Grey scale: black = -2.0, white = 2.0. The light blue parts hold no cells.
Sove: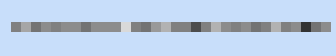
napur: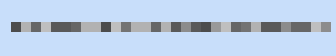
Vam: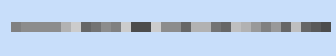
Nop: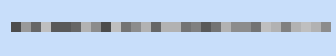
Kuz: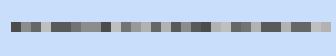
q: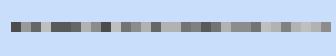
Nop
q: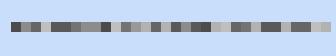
Kuz
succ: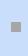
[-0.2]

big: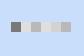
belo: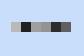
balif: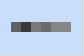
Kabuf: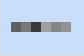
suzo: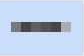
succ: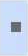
[0.1]
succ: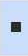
[-0.5]
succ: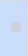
[0.9]
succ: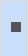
[-0.9]
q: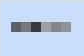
Kabuf
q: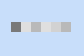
big

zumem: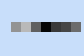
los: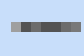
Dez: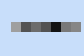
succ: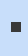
[-0.9]
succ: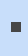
[-0.3]
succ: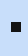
[-0.1]
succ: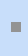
[0.9]
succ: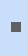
[-1.9]
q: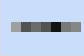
Dez

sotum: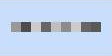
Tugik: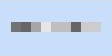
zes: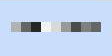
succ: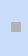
[-0.4]
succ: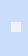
[1.4]
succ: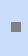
[-0.4]
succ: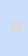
[0.4]
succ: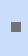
[-0.4]
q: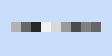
zes
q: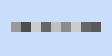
sotum

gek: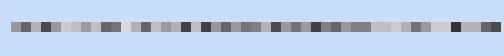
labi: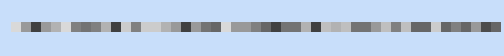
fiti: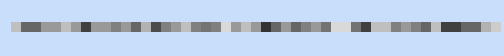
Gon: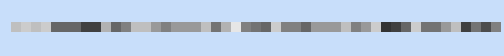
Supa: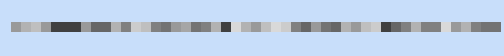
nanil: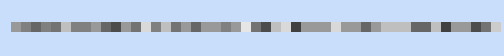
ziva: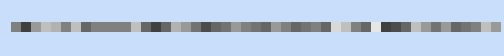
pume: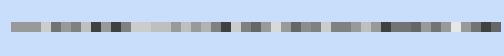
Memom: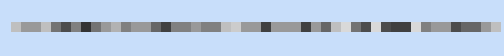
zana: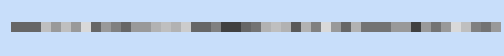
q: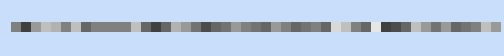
ziva
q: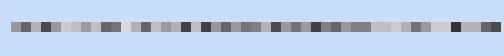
gek
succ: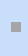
[-0.2]
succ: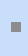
[0.0]
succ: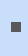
[0.8]

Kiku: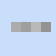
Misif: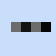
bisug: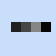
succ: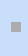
[0.5]
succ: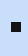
[-0.3]
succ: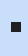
[-0.9]
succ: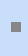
[-1.9]

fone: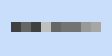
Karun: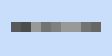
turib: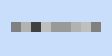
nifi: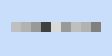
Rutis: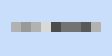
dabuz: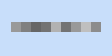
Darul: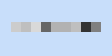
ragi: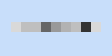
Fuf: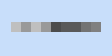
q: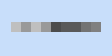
Fuf
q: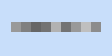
dabuz
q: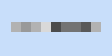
Rutis
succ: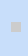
[1.0]

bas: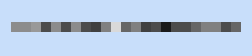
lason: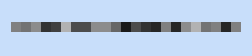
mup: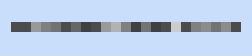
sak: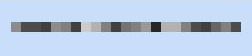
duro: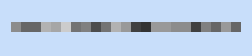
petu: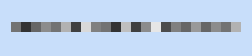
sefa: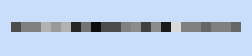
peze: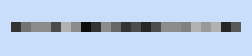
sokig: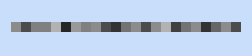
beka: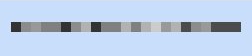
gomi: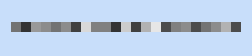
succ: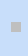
[-1.0]
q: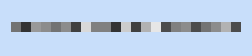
gomi
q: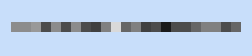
bas
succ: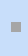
[1.2]
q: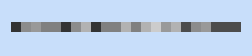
beka

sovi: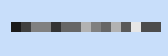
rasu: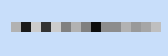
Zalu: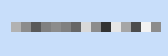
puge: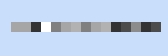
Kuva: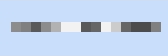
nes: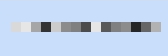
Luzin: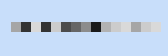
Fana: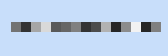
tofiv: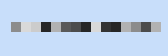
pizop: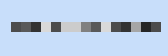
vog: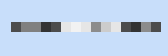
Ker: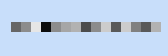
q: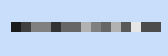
sovi
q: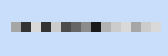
Luzin
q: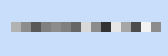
Zalu
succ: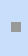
[0.6]
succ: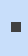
[0.0]
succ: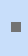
[-1.2]

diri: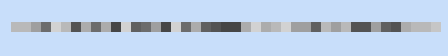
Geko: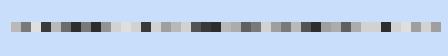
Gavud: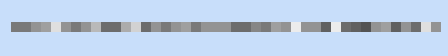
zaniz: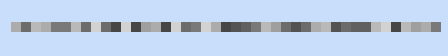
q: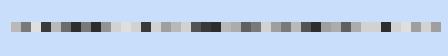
Geko
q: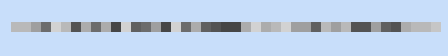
diri
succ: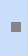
[-0.1]

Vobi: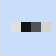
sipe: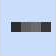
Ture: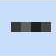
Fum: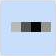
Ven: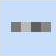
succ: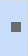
[-1.1]
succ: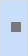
[0.9]
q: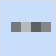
Ven

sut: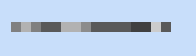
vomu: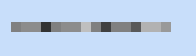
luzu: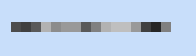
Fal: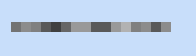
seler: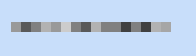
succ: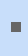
[0.4]
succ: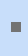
[0.2]
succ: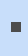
[-1.0]
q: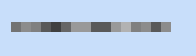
Fal

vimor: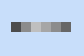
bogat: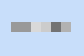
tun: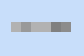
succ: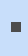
[0.2]
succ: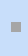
[0.2]
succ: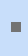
[0.8]
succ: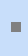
[0.2]
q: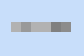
tun
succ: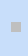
[0.6]
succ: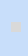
[1.2]

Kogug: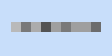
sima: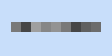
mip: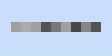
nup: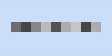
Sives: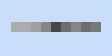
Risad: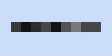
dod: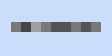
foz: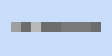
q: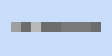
foz
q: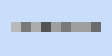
Kogug
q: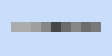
Sives
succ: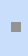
[-0.1]
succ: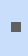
[-0.3]
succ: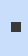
[-1.7]

